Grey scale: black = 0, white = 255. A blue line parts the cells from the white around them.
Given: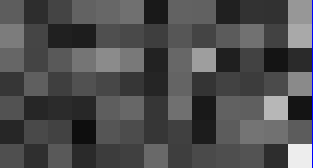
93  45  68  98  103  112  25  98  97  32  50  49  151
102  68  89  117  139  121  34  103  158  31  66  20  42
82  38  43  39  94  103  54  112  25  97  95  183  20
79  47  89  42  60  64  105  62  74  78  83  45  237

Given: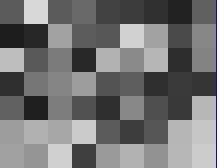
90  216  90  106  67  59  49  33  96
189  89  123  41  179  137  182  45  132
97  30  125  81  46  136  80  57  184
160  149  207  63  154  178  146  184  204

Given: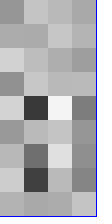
150  196  185  169
210  189  174  158
211  57  244  125
184  111  224  143
179  169  172  196

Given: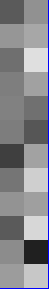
90  145
111  223
129  112
63  162
147  159
140  32

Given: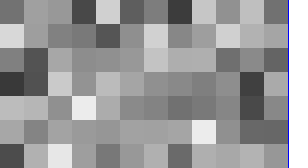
114  160  152  72  208  94  125  60  198  145  191  113
128  83  167  141  144  152  195  174  175  111  138  100
188  182  144  236  172  138  131  113  121  134  73  136
76  177  231  158  120  152  176  106  175  168  179  151

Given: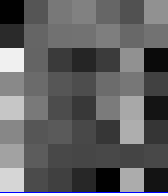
1  85  120  129  102  81  145
240  100  58  37  59  145  10
198  121  76  56  123  168  20
162  92  72  70  72  68  72

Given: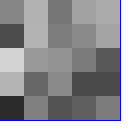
133  178  119  162  170
210  153  147  122  88
42  128  82  95  124

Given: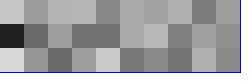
197  156  179  181  136  168  162  176  123  157
215  149  105  157  201  121  138  117  175  138
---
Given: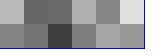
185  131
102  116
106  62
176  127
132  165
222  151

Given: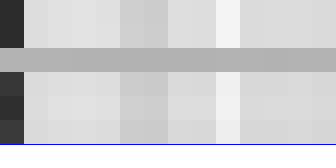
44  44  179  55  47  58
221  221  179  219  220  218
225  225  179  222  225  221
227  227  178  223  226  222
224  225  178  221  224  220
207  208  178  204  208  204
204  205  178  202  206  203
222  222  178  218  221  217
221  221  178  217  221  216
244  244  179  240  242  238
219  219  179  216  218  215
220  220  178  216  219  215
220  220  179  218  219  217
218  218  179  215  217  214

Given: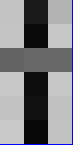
195  196  99  200  194  201
26  10  104  13  17  8
179  199  104  199  193  194

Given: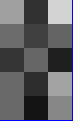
160  108  53  105  105
49  64  102  45  20
211  100  31  163  135

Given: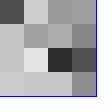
78  196  196  203
206  160  228  198
155  173  45  199
159  136  80  142

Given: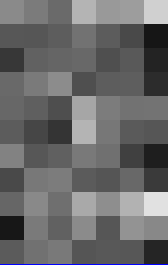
138  87  55  105  103  92  130  73  102  23  91
123  86  97  122  95  70  87  120  137  122  113
106  93  101  140  78  52  96  124  111  97  121
180  114  104  79  166  180  121  91  169  139  85
153  92  79  93  124  119  112  85  142  86  88
157  73  89  94  114  90  64  104  178  147  87
208  22  35  44  115  86  30  58  225  136  37

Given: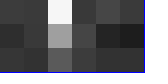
60  46  54
58  57  50
246  159  90
57  69  60
70  36  50
58  29  50

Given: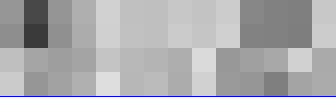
150  142  191  203
72  58  165  150
149  144  158  162
175  172  164  176
209  208  196  222
192  193  184  183
191  191  180  187
199  203  174  172
195  197  218  209
204  208  152  154
135  130  160  150
129  129  168  127
127  126  209  164
200  204  170  171

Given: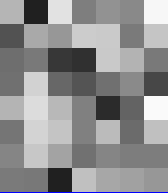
181  82  110  112  180  117  133  122
32  169  121  210  220  211  199  120
226  151  55  103  184  196  163  32
126  204  48  84  128  128  113  192
146  202  201  112  43  187  133  167
137  122  179  138  99  107  125  161
247  197  121  71  250  192  125  151
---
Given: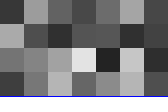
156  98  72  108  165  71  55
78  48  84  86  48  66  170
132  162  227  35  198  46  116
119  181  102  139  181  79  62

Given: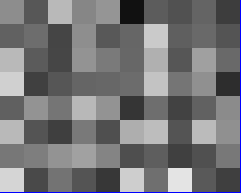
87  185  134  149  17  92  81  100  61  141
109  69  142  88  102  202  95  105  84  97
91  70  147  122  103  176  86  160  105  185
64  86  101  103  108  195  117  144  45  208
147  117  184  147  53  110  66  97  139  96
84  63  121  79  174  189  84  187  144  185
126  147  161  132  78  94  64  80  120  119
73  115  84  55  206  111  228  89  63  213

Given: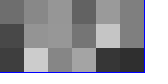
136  150  98  154  127  110
148  151  117  197  127  72
204  134  164  54  47  62

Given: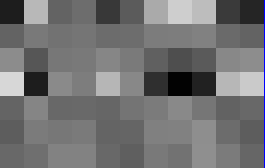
184  99  109  56  91  170  206  189  58  37  29
121  114  117  108  109  124  125  129  106  99  99
86  119  121  134  122  96  78  90  136  141  140
29  138  125  182  136  47  2  33  183  202  215
133  104  105  102  116  123  137  118  98  104  100
123  119  122  100  101  128  129  142  108  93  93
111  130  130  104  95  121  114  143  123  102  104

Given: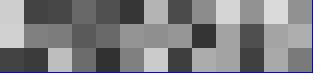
67  71  104  80  54  180  75  140  213  146  218  145  206
128  124  90  105  148  143  150  52  163  79  164  174  209
59  190  108  49  128  203  62  172  163  64  169  122  67

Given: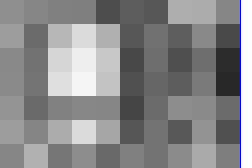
134  128  127  77  93  87  174  172  134  143
107  183  219  176  87  113  94  137  73  157
114  214  238  200  72  110  79  110  44  137
116  223  245  195  80  102  93  122  40  138
106  129  135  134  69  107  141  138  107  148
133  172  219  166  86  115  88  147  80  157
177  118  141  105  128  115  139  170  126  134

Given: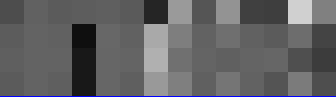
97  91  93  95  90  37  154  85  147  64  62  208  128  77
99  97  15  103  97  169  126  98  111  97  91  109  68  92
99  99  24  102  100  176  112  100  96  100  102  79  60  95
99  95  24  102  95  153  127  96  117  98  84  123  78  91
